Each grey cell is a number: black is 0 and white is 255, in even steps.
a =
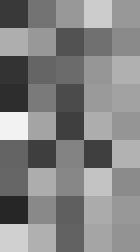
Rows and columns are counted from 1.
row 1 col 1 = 57
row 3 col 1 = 51
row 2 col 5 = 138
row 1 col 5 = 152
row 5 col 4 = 173
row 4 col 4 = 154
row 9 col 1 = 208
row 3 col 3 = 107
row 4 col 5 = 162
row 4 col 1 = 45
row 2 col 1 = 174
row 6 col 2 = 62

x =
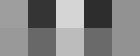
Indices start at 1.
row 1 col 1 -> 158
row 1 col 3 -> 213
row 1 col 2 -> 52

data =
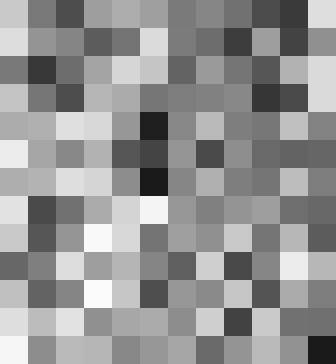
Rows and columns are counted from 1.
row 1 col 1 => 201
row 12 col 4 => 144
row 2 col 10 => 158
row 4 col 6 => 118
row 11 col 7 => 151
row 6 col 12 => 102
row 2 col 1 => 221
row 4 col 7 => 125
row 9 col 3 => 149
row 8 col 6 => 244
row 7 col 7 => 134
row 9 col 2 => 86
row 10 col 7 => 95
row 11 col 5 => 198
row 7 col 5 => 141
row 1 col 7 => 122
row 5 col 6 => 30
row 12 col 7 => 141
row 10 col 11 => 235
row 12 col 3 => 226
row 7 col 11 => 189
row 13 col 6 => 151
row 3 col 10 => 86
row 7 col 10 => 117
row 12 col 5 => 167
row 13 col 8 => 106
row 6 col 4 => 178
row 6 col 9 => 142
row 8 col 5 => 212
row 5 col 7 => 135
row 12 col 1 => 222
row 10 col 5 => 181
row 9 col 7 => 159
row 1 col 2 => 120
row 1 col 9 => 113
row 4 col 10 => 54
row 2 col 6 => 219

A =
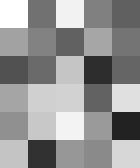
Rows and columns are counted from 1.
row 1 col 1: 255
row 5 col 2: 200
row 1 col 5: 96
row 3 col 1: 81
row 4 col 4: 98
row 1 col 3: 242
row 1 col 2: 113

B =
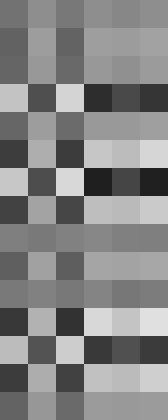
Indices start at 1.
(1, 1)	114
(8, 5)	186
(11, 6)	124
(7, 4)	31
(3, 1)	101
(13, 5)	80
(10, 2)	161
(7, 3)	216
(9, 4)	135
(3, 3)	105
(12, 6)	224
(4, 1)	195
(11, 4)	132
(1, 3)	120
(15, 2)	151
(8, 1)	66
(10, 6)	167
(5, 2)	157
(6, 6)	214
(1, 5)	135
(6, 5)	188
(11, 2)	129
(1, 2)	142
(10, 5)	163
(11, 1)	121
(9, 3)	129
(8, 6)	202
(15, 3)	106
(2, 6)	162

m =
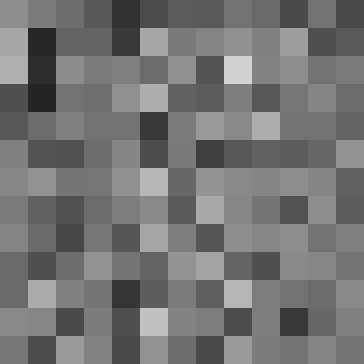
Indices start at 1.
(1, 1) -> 142
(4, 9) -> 126
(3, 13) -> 124
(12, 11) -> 56
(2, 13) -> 90
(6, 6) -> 77
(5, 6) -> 58
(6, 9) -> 88
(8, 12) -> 142
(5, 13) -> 99
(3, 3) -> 140
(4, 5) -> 143
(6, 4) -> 109
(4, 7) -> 97
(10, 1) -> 106
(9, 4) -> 118
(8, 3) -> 80
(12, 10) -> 125
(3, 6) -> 108
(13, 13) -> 116
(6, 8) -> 63
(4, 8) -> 92
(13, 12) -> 132
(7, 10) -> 133
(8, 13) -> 92
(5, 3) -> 128
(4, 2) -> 37
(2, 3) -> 99
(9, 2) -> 106
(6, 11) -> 92
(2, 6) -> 167
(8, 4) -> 108
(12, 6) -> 194
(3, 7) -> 144
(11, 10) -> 125

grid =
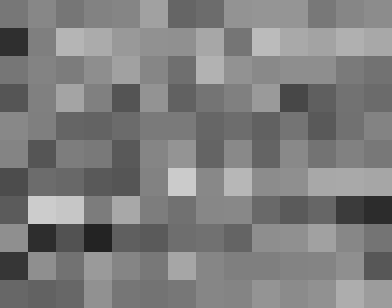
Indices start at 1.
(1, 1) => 119
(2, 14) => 168
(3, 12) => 142
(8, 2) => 204
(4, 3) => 164
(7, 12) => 168
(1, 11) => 149
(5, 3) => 101
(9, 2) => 45
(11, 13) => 173
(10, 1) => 54
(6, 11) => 137
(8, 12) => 102
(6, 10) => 100
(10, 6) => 120
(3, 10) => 137
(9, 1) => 143
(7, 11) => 143
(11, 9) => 132
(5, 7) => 122
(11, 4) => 145
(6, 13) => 129
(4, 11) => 71
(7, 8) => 136
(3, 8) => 178
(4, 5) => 84
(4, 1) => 85
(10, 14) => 87
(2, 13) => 176
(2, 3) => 181
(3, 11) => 142
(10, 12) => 132
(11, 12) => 145
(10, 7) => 166

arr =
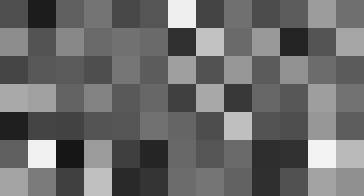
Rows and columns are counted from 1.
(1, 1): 79
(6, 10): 45
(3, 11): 145
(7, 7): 108
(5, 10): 83
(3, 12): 108
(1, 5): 72
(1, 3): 95
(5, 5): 86
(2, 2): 83
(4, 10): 103
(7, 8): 117
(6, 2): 240
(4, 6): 103
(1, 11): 92
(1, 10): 76
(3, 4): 78
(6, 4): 155
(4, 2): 160
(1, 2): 28
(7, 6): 52
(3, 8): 82
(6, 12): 243
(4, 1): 169
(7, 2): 123
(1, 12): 156

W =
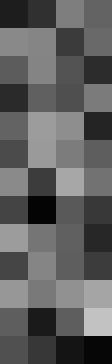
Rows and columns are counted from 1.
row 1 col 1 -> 29
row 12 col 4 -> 194
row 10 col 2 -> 133
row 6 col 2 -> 154
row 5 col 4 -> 36
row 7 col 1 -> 138
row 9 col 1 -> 156
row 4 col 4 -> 123
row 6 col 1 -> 75
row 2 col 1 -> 137
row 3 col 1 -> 92
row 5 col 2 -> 156
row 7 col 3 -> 167
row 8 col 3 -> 89
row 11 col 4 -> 165
